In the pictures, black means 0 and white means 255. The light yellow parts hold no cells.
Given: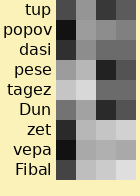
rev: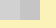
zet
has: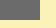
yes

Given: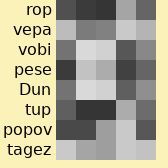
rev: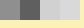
Dun
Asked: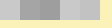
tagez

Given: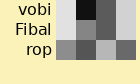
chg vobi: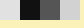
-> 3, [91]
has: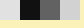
no

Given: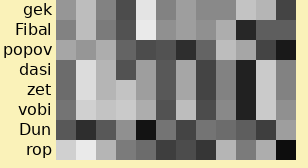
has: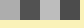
yes
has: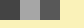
no

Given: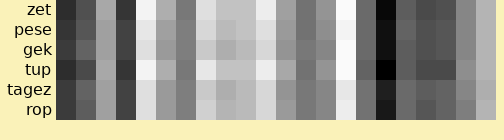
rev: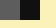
gek
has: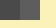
no

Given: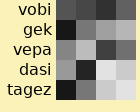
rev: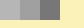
gek
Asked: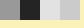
dasi
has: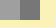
no
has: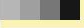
no
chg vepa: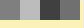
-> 1, [133]
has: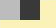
no

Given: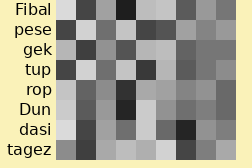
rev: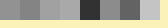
rop
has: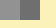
yes
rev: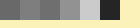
Dun
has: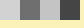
yes

